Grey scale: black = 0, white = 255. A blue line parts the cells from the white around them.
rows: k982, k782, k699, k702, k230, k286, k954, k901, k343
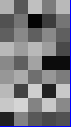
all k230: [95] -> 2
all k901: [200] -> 1 4
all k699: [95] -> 1 3 5
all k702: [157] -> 2 4
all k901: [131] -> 3
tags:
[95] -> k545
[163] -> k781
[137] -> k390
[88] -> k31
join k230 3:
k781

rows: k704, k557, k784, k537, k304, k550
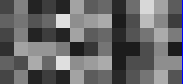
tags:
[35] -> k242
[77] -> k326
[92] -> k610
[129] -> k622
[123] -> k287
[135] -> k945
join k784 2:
k622
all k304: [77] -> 2 10 11
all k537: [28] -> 6 9 10 13

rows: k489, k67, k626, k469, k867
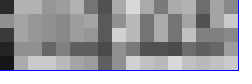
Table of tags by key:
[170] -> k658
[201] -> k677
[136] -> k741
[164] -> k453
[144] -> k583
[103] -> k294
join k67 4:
k583
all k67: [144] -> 1 4 9

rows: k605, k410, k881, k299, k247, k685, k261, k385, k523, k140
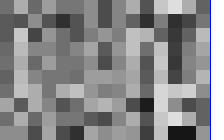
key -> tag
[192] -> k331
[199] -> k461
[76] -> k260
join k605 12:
k461
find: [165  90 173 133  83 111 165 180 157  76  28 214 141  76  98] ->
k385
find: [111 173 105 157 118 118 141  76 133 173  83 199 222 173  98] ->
k605
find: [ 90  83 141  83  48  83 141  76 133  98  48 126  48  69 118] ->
k410

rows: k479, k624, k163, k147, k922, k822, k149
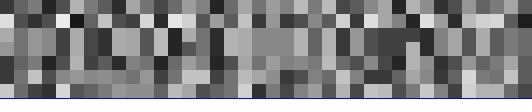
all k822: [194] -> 3 14 15 25 37
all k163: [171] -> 1 6 9 14 18 35
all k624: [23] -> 6
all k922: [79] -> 5 17 26 33
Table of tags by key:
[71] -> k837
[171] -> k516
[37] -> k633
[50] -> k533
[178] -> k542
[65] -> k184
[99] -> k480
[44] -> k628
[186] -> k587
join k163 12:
k587
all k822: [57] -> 1 21 27 28 32

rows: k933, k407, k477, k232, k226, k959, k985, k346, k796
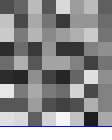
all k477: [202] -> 1 7
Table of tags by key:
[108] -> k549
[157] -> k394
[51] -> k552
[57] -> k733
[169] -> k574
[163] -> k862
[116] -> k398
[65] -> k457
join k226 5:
k862

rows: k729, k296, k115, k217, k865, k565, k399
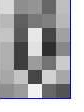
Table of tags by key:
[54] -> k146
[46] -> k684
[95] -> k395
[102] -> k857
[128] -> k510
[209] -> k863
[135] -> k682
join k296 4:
k510
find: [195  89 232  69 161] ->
k115

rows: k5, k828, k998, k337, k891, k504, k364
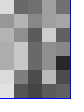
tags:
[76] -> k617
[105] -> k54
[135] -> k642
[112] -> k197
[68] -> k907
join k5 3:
k197
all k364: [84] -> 2
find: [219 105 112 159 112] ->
k5

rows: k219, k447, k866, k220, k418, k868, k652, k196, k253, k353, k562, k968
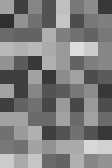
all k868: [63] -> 1 2
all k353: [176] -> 3
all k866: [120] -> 8
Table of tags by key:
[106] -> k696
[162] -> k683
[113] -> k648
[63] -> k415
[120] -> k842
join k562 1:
k842
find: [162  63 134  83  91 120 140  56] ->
k652
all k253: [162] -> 1 2 5 7

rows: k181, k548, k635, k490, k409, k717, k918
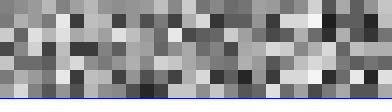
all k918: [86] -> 4 18 26 27
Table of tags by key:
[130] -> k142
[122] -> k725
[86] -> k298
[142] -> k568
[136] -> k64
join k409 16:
k725
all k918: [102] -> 19

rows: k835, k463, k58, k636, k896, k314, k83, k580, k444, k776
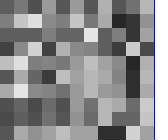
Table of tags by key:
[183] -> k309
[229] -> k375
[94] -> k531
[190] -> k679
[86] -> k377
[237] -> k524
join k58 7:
k375
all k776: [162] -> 4 6 7 11
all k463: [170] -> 8
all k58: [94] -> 1 2 3 8
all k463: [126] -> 1 5

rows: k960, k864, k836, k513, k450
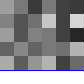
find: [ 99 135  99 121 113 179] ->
k513
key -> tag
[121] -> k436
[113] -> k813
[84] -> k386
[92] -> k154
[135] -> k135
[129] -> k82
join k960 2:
k436
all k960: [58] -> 3 6

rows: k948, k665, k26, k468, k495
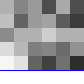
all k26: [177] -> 2 3 5 6
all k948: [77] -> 4 6
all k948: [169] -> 5

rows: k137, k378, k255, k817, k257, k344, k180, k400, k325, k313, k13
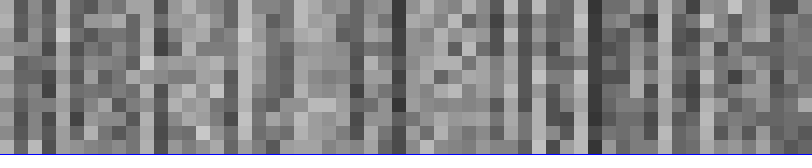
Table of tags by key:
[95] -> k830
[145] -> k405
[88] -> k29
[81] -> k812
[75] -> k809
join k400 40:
k812
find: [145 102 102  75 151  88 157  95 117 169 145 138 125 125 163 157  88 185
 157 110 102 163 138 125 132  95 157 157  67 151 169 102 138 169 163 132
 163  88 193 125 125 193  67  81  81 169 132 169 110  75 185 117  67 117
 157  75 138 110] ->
k344

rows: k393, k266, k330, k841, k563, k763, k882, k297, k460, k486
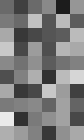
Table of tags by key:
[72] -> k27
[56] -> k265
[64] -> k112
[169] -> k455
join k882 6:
k112
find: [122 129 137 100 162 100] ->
k297

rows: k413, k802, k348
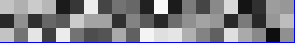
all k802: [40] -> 1 12 17 19
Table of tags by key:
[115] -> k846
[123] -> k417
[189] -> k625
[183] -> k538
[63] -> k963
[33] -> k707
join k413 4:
k538

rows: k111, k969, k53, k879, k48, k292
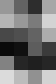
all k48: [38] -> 2 4
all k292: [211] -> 4

